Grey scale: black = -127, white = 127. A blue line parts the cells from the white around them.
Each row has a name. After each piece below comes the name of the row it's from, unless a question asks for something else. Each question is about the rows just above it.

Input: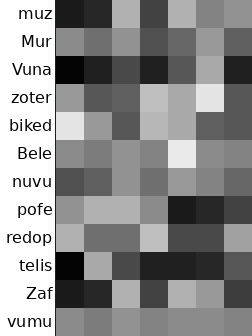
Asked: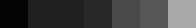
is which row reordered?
telis
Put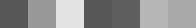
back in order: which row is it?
biked
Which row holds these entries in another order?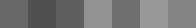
nuvu
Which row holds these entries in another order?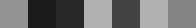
muz

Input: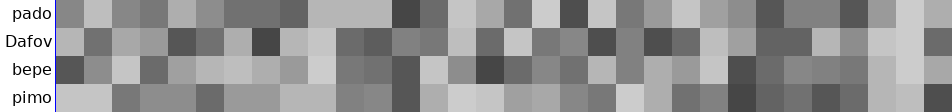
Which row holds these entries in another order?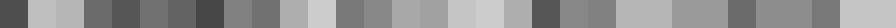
pimo
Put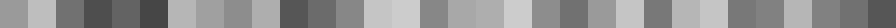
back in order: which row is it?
pado
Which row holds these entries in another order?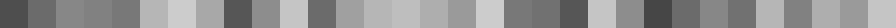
bepe
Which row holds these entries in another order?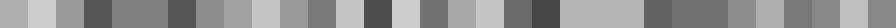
pado
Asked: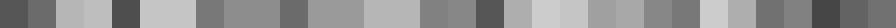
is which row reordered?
pimo
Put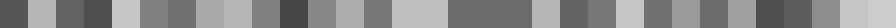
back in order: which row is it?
Dafov

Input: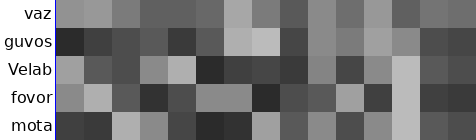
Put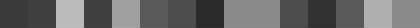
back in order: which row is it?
fovor
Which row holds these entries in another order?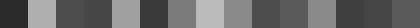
guvos
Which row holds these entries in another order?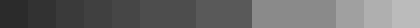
mota
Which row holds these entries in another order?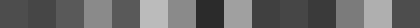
guvos
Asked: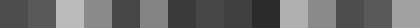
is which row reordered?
Velab
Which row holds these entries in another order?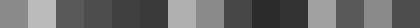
mota

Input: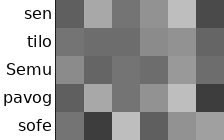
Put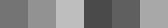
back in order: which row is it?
sen
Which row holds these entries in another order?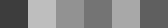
pavog
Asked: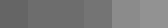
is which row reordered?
tilo
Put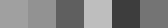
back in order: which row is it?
sofe
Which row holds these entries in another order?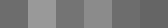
Semu
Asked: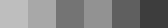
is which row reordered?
pavog

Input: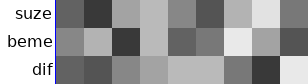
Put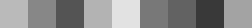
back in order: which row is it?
suze
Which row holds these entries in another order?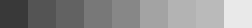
beme
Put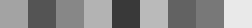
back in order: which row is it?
beme
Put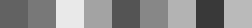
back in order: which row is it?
beme
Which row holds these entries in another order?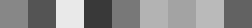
beme
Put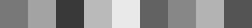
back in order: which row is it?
beme
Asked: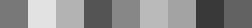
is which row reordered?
suze

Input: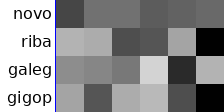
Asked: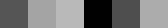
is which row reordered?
gigop
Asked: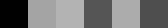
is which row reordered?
riba
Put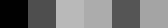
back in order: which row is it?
gigop

